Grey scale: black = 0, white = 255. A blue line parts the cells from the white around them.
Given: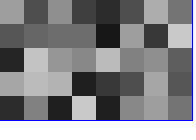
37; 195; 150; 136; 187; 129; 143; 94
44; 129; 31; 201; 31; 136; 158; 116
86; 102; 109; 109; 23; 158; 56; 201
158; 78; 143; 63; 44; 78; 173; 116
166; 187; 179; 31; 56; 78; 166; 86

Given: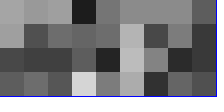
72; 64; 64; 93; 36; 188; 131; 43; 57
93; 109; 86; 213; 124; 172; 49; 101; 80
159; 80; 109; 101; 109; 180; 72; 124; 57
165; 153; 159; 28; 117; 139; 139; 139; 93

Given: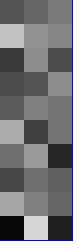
9; 213; 31
59; 140; 77
71; 110; 96
77; 84; 140
84; 102; 122
90; 128; 116
110; 154; 39
166; 128; 102
172; 65; 116
193; 146; 134

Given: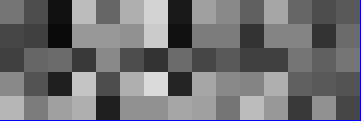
64; 102; 108; 57; 137; 77; 51; 108; 70; 89; 64; 64; 116; 96; 116
70; 64; 10; 153; 153; 145; 203; 17; 124; 124; 51; 131; 131; 51; 108
116; 77; 17; 188; 102; 174; 211; 24; 159; 137; 96; 166; 102; 77; 89
137; 83; 30; 196; 77; 174; 218; 37; 166; 137; 131; 174; 96; 89; 83
182; 124; 159; 174; 30; 145; 145; 166; 159; 116; 188; 153; 57; 145; 70

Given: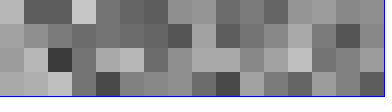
156; 183; 59; 116; 169; 183; 108; 143; 169; 169; 136; 162; 191; 116; 129; 156
162; 143; 123; 108; 116; 108; 101; 85; 162; 93; 116; 136; 169; 123; 85; 136
169; 175; 191; 116; 73; 129; 136; 143; 108; 73; 162; 123; 101; 156; 129; 93
183; 93; 93; 198; 116; 101; 93; 143; 149; 108; 123; 101; 149; 156; 136; 143

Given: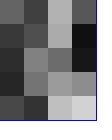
38; 116; 155; 141
45; 129; 108; 23
57; 79; 171; 16
72; 51; 191; 210
100; 64; 178; 87

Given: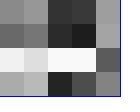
105; 118; 43; 29; 164
138; 151; 51; 57; 158
171; 185; 36; 77; 131
241; 222; 249; 249; 91

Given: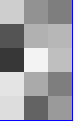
55; 243; 191
84; 177; 183
206; 146; 126
221; 99; 154
228; 170; 126
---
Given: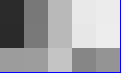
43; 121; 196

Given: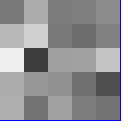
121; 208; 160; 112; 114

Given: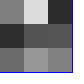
127; 83; 129

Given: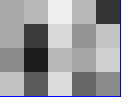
169; 59; 183; 103

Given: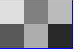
223; 173

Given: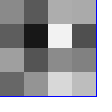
138; 23; 139; 189
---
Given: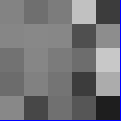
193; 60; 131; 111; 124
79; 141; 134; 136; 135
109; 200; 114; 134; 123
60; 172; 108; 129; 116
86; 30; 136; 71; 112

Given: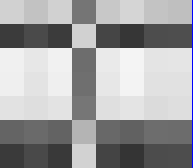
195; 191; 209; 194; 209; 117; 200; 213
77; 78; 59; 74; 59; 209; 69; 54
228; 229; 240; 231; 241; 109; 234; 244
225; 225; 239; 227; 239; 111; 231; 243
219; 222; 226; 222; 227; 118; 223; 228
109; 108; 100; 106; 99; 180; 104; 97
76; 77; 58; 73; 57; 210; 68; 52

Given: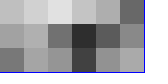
174; 104; 191; 209; 225; 196
91; 137; 162; 176; 113; 46
146; 170; 120; 165; 149; 65

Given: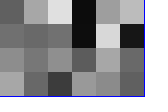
158; 188; 96; 167; 224; 12
216; 22; 112; 105; 113; 13
167; 105; 141; 119; 143; 92
139; 96; 167; 104; 60; 153

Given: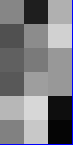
30; 176; 134
140; 209; 80
122; 152; 96
158; 152; 88
215; 14; 183
200; 5; 129

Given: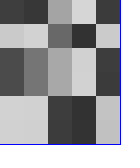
214; 59; 62; 55; 164
50; 203; 202; 210; 104
209; 61; 75; 117; 168
210; 59; 75; 117; 168
50; 195; 210; 209; 61
51; 193; 209; 208; 60
